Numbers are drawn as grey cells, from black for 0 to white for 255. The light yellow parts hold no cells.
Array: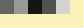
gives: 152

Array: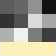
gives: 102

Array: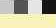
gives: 84

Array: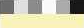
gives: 223

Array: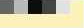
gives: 185

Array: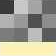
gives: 200

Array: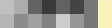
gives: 172

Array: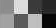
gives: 220

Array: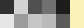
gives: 210

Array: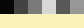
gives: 67
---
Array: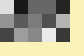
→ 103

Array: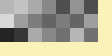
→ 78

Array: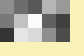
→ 88

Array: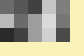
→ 65

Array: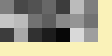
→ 60

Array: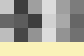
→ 220
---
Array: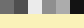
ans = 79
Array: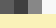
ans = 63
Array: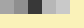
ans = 143
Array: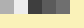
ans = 237
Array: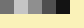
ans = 197
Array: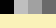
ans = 191
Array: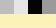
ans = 229
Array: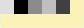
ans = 2
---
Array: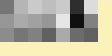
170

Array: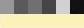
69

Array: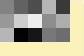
22

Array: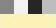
242

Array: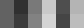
212

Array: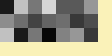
130

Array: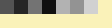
178
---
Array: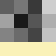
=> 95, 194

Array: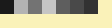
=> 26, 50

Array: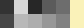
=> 51, 129

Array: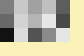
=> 126, 230

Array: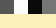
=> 86, 117

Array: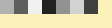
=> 177, 64

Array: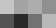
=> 197, 185

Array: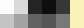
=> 252, 120

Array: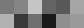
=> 121, 154
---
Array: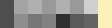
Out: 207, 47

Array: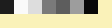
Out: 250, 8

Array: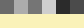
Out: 206, 43

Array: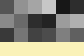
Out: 199, 23

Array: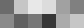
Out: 232, 55

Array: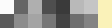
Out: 251, 58

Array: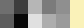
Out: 224, 8

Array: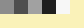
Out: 247, 30

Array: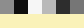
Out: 246, 14

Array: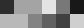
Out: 228, 24
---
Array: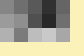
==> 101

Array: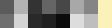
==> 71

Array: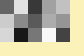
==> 193

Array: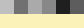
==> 31

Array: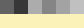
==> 163

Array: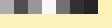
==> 113

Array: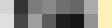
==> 112

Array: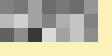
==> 120
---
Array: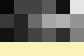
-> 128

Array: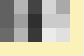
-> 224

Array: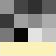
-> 195

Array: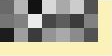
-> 82

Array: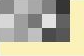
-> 86

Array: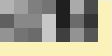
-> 86

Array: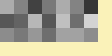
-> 140

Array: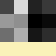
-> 45
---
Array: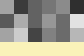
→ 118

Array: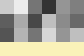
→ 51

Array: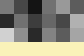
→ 113

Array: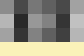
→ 96

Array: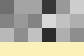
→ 55

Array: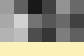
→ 65
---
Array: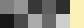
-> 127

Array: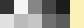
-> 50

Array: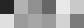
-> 37

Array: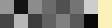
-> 152

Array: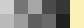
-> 207

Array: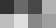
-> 49
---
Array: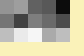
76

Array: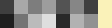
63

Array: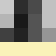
193

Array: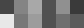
58

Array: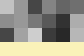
173

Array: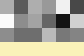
208
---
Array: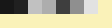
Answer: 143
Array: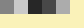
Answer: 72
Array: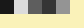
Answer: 53
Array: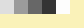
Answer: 52
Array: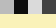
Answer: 218
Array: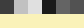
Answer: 100
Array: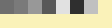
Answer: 47
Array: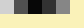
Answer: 50
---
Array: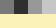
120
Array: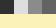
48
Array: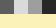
93
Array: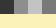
53
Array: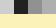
206
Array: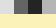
223
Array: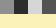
143
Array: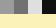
155
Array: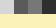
214
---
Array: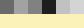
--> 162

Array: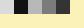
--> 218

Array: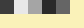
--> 60

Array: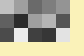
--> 75

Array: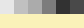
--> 192

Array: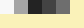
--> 248

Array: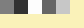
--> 126

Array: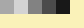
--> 168
